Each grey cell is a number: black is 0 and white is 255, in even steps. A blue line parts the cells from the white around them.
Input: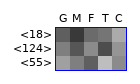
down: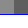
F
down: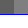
G
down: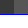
M
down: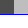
T

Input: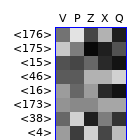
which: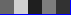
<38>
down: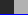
X
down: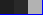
X
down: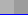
Z
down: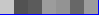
V
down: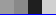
Z

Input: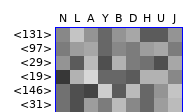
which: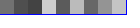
<146>
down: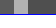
L
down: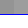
U
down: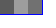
H
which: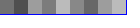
<31>
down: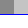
J

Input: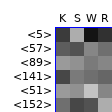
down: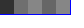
R
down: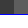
K

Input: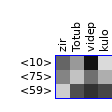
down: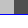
Totub
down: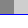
zir

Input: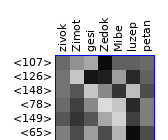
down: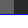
luzep
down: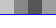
gesi
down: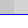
Mibe

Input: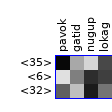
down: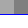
gatid
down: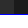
nugup
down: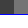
lokag
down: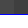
lokag

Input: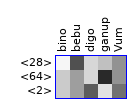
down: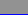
Vum
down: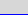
digo
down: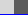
digo

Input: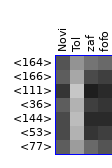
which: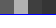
<36>
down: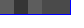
Novi

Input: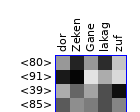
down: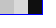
zuf
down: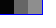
Zeken

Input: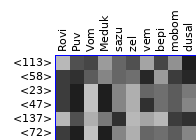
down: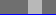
bepi
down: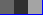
vem

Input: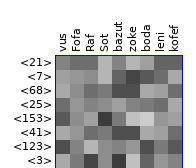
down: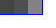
zoke
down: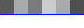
boda
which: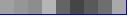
<7>
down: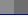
Raf
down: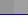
leni

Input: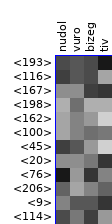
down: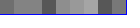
vuro
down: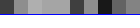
nudol
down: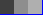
nudol
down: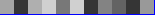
tiv
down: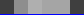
nudol

